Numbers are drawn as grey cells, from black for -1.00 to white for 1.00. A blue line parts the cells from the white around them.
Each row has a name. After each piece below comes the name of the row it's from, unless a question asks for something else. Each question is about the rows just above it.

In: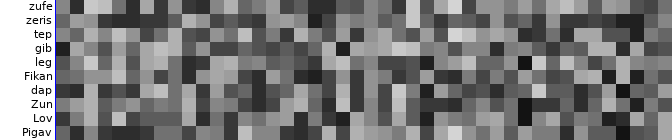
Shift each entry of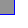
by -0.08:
0.07
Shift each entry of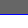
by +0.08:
-0.12, -0.12
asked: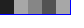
Lov
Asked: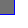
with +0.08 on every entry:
-0.03
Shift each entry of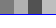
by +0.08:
0.05, 0.47, -0.28, 0.57

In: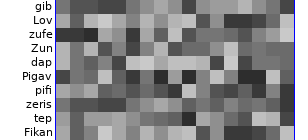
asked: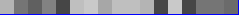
dap
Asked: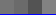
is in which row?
zufe
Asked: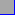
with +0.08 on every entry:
0.39
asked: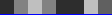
Pigav
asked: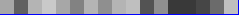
Lov
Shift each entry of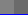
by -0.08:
-0.06, -0.24
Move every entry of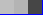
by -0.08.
0.42, 0.33, -0.53

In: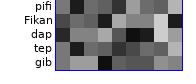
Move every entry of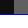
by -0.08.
-0.96, -0.33
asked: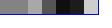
dap
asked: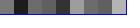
pifi
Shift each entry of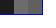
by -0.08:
-0.86, -0.23, -0.33
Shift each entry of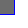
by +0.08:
-0.07
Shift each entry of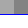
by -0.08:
0.24, -0.05

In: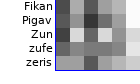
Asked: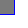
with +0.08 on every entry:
0.04
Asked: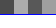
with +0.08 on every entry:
-0.32, 0.43, -0.23, 0.33
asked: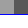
zeris
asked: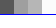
Fikan
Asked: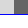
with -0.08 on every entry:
0.62, -0.29
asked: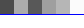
Fikan

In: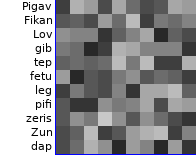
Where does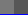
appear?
leg
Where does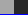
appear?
Lov
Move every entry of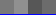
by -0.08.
-0.13, 0.05, -0.40, -0.23
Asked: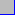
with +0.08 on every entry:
0.55
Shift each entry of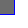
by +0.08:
-0.07

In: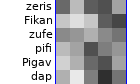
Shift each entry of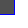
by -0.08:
-0.45
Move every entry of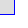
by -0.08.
0.66
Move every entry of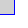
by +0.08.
0.72

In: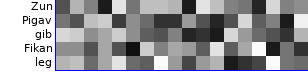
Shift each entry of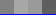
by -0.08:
-0.07, 0.23, 0.13, -0.34
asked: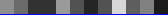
Pigav
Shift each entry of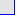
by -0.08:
0.70
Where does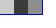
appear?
Pigav

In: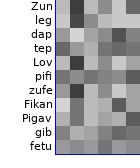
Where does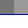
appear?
fetu
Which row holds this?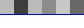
Zun
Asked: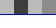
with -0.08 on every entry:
0.39, -0.60, 0.39, 0.02
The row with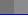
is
pifi
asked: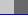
Zun
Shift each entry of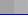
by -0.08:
0.20, 0.30
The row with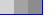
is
dap

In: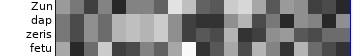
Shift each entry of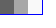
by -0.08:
-0.31, 0.23, 0.87
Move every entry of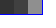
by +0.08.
-0.52, -0.42, 0.20
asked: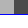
dap
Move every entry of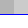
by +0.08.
0.49, 0.67
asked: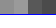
zeris
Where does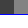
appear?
Zun

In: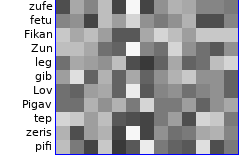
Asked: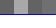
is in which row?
leg
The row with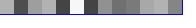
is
zeris
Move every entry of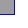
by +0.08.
0.32
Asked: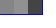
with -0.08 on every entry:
-0.04, 0.06, -0.55
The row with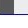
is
pifi
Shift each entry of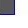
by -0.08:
-0.39
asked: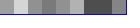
fetu

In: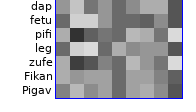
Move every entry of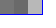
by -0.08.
-0.16, -0.25, 0.36
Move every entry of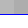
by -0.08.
0.36, 0.28
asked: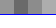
dap
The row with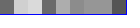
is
leg

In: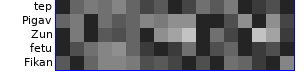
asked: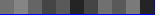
tep
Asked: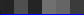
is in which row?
Fikan

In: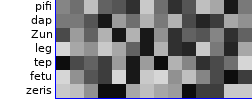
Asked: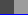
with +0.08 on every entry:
-0.34, 0.30
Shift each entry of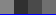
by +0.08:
0.12, -0.54, -0.34, -0.05

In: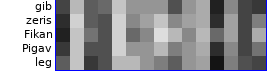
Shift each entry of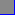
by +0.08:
0.15
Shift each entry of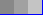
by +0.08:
0.15, 0.34, 0.62

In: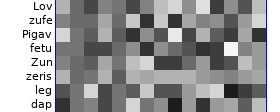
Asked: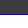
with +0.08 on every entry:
-0.44, -0.44
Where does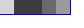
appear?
Zun
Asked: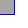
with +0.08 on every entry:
0.38
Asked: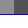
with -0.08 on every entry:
0.03, -0.43
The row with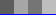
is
Zun

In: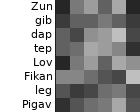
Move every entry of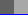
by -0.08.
-0.32, 0.24
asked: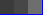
leg
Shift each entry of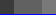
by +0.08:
-0.46, -0.16, -0.16, 0.03

